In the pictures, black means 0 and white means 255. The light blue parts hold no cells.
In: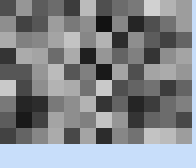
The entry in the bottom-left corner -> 66
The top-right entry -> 157
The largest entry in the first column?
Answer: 201
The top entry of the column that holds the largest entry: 209
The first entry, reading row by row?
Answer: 79
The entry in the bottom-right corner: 157
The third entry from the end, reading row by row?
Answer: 195
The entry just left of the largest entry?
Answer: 121
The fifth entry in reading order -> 60
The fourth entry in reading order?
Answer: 108
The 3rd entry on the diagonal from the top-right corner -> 92
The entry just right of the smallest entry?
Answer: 135
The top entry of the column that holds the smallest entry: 79
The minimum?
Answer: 18
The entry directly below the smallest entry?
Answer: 179
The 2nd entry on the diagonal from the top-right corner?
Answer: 114
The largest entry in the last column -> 164
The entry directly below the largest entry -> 79
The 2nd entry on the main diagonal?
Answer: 66
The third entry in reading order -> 92
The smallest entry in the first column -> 52
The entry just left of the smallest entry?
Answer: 142
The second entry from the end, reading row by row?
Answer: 187
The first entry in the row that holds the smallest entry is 142
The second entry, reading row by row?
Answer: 150

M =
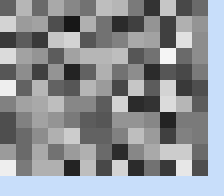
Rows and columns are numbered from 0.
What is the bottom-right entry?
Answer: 78
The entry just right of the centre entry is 72
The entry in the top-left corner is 98
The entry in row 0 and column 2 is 106
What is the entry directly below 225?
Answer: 106
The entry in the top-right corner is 106
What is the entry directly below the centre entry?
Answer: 92
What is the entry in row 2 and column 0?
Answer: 57
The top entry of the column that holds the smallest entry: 135
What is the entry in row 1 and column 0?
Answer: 211
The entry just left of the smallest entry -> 78
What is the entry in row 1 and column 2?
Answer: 162
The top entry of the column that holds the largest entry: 198
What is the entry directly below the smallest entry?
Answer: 211
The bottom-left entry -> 238
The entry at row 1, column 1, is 155
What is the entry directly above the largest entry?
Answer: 64
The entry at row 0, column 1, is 182
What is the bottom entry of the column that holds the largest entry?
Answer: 57
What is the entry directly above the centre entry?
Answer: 176

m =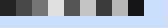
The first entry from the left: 36
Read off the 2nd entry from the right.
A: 182
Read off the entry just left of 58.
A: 196

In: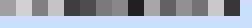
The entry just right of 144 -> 114
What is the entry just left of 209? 159
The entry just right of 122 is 136
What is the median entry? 128

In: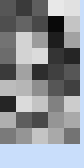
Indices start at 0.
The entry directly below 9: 29
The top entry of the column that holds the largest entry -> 232
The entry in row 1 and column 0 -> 78
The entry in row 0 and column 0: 86
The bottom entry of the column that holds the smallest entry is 169
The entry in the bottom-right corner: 115
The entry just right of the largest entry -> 225
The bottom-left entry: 122
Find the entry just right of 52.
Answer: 37
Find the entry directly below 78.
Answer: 115
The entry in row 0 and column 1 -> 58
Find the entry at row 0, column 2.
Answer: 94
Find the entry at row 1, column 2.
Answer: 72

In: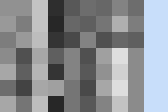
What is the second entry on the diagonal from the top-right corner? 175
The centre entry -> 131
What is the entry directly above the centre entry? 73
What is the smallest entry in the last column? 95
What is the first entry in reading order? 145
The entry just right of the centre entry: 80
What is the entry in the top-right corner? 109
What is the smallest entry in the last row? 39
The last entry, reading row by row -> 139
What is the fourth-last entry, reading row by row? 88
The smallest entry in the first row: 46
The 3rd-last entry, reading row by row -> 131
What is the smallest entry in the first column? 109
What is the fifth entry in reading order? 88
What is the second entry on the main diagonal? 125
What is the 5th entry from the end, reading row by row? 117
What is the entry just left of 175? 117
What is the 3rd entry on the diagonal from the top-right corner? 80

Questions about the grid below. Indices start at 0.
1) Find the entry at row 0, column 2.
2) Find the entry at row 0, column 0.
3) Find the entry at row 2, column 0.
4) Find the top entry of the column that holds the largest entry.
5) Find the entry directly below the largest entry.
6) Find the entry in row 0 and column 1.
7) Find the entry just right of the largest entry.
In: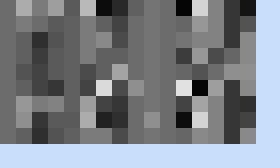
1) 123
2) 108
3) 108
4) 5
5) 67
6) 172
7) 5

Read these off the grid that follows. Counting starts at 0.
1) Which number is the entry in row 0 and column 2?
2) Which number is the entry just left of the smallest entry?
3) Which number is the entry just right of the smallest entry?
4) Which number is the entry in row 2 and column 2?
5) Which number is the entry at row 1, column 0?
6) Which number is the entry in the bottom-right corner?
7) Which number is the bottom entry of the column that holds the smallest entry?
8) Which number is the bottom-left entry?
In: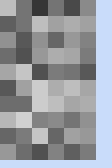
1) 55
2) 116
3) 116
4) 144
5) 94
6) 124
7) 80
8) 152

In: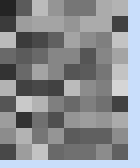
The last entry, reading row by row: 97
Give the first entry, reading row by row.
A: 36
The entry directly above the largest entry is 195
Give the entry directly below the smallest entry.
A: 59
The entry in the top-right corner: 179
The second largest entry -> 201
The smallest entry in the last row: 71
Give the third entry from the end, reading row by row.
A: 112
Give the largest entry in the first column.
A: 187
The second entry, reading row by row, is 91
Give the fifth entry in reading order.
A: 119
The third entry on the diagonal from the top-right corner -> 141
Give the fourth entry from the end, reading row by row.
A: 112
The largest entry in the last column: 213
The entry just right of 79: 149
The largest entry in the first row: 187
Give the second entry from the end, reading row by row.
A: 141
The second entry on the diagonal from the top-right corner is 171
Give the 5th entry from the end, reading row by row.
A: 104
